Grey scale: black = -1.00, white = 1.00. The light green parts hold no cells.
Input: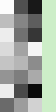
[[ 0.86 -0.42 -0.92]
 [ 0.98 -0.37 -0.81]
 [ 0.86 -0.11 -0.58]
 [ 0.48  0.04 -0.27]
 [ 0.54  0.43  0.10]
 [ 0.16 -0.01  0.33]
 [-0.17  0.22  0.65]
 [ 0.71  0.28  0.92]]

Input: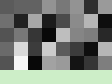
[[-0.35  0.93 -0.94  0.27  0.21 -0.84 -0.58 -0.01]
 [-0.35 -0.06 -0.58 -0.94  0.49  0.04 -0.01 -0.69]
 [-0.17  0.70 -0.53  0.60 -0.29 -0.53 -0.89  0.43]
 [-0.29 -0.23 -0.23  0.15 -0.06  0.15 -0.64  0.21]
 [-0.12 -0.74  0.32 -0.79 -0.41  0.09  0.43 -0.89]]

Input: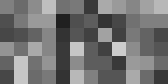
[[-0.44 -0.38 -0.22  0.05 -0.60 -0.33 -0.49  0.27 -0.49 -0.05 -0.22 -0.44]
 [-0.44  0.55 -0.16 -0.05 -0.60  0.44  0.00 -0.33 -0.33  0.33 -0.16 -0.55]
 [-0.22  0.55 -0.11  0.16 -0.55  0.10 -0.27 -0.27 -0.55  0.21  0.16 -0.16]
 [ 0.00 -0.16  0.10  0.50 -0.11 -0.05 -0.55  0.33  0.21  0.05  0.27  0.44]
 [-0.38 -0.05  0.21  0.21 -0.75 -0.38 -0.27 -0.60 -0.44 -0.11  0.00  0.00]
 [ 0.16 -0.11  0.33  0.05 -0.55  0.55 -0.27 -0.49  0.61  0.10 -0.22 -0.33]]

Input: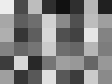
[[-0.53  0.69 -0.69 -0.08  0.25  0.19 -0.20  0.19]
 [ 0.25 -0.58 -0.31  0.75 -0.31 -0.53  0.59  0.08]
 [ 0.37 -0.58 -0.26  0.69 -0.37 -0.48  0.80  0.03]
 [ 0.31 -0.26 -0.14  0.64  0.08 -0.37  0.48  0.25]
 [ 0.03 -0.20 -0.08  0.59 -0.14 -0.20  0.43 -0.02]
 [ 0.86 -0.42  0.48 -0.63 -0.87 -0.63  0.43 -0.75]]

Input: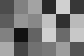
[[ 0.01 -0.86 -0.22  0.63 -0.17  0.57]
 [ 0.34 -0.46 -0.11 -0.05  0.23 -0.34]
 [-0.28  0.17  0.07  0.51 -0.62  0.46]
 [-0.40  0.01  0.28 -0.68  0.63 -0.57]]

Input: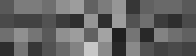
[[-0.64 -0.08 -0.58 -0.36 -0.18  0.03  0.56  0.08 -0.69  0.08 -0.36 -0.48
  -0.42 -0.48]
 [-0.42 -0.48 -0.48 -0.36 -0.53 -0.64  0.18 -0.64  0.23 -0.36 -0.13 -0.53
  -0.64 -0.42]
 [-0.13  0.13 -0.08 -0.30  0.13  0.23 -0.24  0.28 -0.75 -0.08 -0.69  0.03
  -0.13 -0.24]
 [-0.30 -0.03 -0.03 -0.13  0.13  0.23 -0.24 -0.03  0.18 -0.58 -0.24 -0.18
  -0.18 -0.30]]

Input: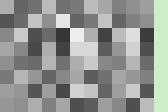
[[ 0.30  0.06 -0.43  0.36 -0.48  0.69  0.69 -0.27  0.18  0.64 -0.38]
 [ 0.06  0.58 -0.38 -0.16 -0.58  0.86  0.36 -0.48  0.47  0.74 -0.53]
 [ 0.24  0.18 -0.33  0.24 -0.43  0.64  0.53 -0.21  0.24  0.58 -0.33]
 [ 0.12 -0.11 -0.16  0.42 -0.11  0.36  0.58  0.06  0.00  0.42 -0.16]
 [ 0.36 -0.21 -0.11  0.47 -0.11 -0.05  0.47  0.30  0.00  0.12  0.24]
 [-0.05  0.42  0.18 -0.21  0.06  0.30 -0.27 -0.11  0.30  0.18  0.00]
 [ 0.18  0.12  0.36  0.00  0.30 -0.38 -0.27  0.24  0.06 -0.38  0.47]
 [-0.33 -0.16  0.53  0.12  0.80 -0.21 -0.05  0.53 -0.21  0.00  0.12]]

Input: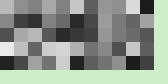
[[ 0.07 -0.49 -0.61  0.01 -0.16 -0.67 -0.43  0.22 -0.04 -0.21  0.27]
 [ 0.83  0.49 -0.21  0.61  0.66  0.38 -0.10  0.07 -0.37  0.55 -0.26]
 [ 0.44  0.12  0.01  0.32  0.01  0.55 -0.26  0.17  0.12  0.71 -0.78]
 [-0.73 -0.43  0.27 -0.10  0.61 -0.73 -0.26 -0.10  0.12 -0.78 -0.49]
 [-0.37  0.32  0.44 -0.32 -0.67 -0.55 -0.49  0.17 -0.04 -0.16 -0.32]]

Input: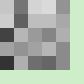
[[-0.60  0.37 -0.14 -0.20  0.09]
 [-0.48  0.43  0.21  0.04  0.37]
 [ 0.27  0.15  0.27  0.43  0.09]
 [ 0.61 -0.25  0.49  0.49  0.32]
 [ 0.55 -0.08  0.66  0.71  0.15]]
